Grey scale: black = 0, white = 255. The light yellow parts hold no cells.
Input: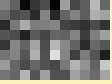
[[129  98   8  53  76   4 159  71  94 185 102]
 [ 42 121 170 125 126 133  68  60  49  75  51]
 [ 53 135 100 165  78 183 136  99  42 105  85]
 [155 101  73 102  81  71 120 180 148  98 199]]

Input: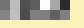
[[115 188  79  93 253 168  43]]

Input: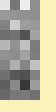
[[228 119 238 142]
 [130 205 156 153]
 [183 146 193 123]
 [132 175 133 193]
 [ 95 137  55 156]]

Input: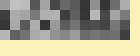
[[155 193 188  86 164  70 104  89  52 145  53 109 171]
 [ 54 169  89 174  53 154  93 116  74  78  69 120  81]]

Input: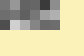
[[118 151  99 102  58 141]
 [ 78 208 174 133 106 109]]

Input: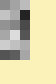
[[140 163 188]
 [147 133  74]
 [205 192 174]]

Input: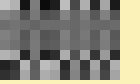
[[196 178  20 125  11  29 189  72 175  39 166  26]
 [110 115 107 101 108 107 110 104 115 105 104 107]
 [123 113  93 121  90  94 122 107 114  97 124  94]
 [ 34  51 182  91 189 174  40 137  52 166  59 176]]

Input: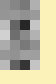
[[147 134 121 176]
 [188 101  38 197]
 [172 143 121 143]
 [185  97  53 196]]
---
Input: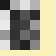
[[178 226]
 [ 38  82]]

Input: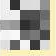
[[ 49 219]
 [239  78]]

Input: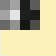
[[163  28]
 [228  31]]

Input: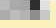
[[170 167]
 [188 179]]

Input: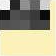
[[ 37 144]
 [ 79  71]]

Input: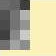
[[100  62]
 [115 178]]

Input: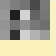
[[126 116]
 [ 31 211]]

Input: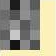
[[ 28 138]
 [ 83 143]]
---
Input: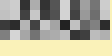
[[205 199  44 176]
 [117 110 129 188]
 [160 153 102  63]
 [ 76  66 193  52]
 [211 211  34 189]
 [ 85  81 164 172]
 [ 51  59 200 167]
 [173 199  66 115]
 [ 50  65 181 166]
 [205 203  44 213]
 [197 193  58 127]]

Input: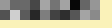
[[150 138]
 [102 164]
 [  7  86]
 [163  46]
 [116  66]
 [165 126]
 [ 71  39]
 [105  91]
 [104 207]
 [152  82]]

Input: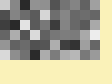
[[160 102 169 237 102 154]
 [ 98 109  90 169 159 121]
 [132 104 104 123  51 183]
 [116 134 132 125  63 173]
 [ 83 110  60 119 174 124]
 [144 214 120  97  85 172]
 [146  91  90 218  81  42]
 [ 41 108 227  84 107 113]
 [135 132  41 173  98 142]
 [204  78  62 101 149 217]]

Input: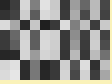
[[ 71  66 201  65  76 113 191 166]
 [186 189  60 203 206 187  48  61]
 [103  72 193  62  59  55 221 210]
 [157 171 127 141 153 185  82  72]
 [ 55  58 220  57  56  53 207 212]
 [201 205  57 208 206 203  55  57]
 [226 217  31 215 217 212  36  39]
 [127  92 198  92  94 155 120 120]
 [215 206  42 210 214 213  45  44]
 [ 61  66 168 104  94  41 224 230]
 [ 37  51 218  58  58  38 213 218]]

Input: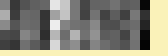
[[  7  49  36  10   4]
 [ 97 120 108 117 114]
 [ 93  64  99  68  82]
 [114  93  78  97  96]
 [101  66  80  92 109]
 [100 115 136 146 132]
 [ 70  66 108 113  85]
 [119 120 114 179 142]
 [199 195 131 109 124]
 [229 161 237 182 215]
 [102  52  54  46  64]
 [ 96 102 104 115  91]
 [ 83 106 108 133 112]
 [ 56  60  85  70  53]
 [130 173 138  75  63]]

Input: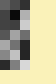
[[ 49 177 204 110  39  37 216]
 [ 75  10  63 163 114 193 127]
 [ 98  67  66  86 168 135  42]]

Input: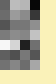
[[  7  55 143 194 112  85 167]
 [182 139 119 134  32 120 109]
 [188 155 118 140 213  80 134]
 [100 108  84 123 247  95 114]]

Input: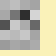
[[164 213 104 165 171]
 [172  46 172 199 161]
 [190 117 201 186 167]
 [180 168  82 193 155]]

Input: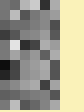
[[172 156  78  88 156 172  85  84 163  85 168]
 [ 48 137 136 155 173  96 170 166  64 128 131]
 [203 120 124 136  68 151 156 152 170 124 103]
 [181  85 110 130  46 128 143 142 159 116  86]
 [107 187 110  86 227 163  67  70 137 102 188]
 [118 117  96  60 119 121  13  36 118  95 120]]
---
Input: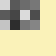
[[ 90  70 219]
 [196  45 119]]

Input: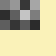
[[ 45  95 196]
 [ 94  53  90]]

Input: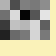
[[112 218   5]
 [ 58 193 183]]

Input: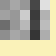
[[161 152 204]
 [109 151 184]]

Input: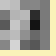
[[121 180 185]
 [ 89 198 162]]

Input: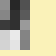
[[134  48  90]
 [ 58  48 154]]

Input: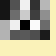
[[ 21 109 203]
 [177 239   1]]
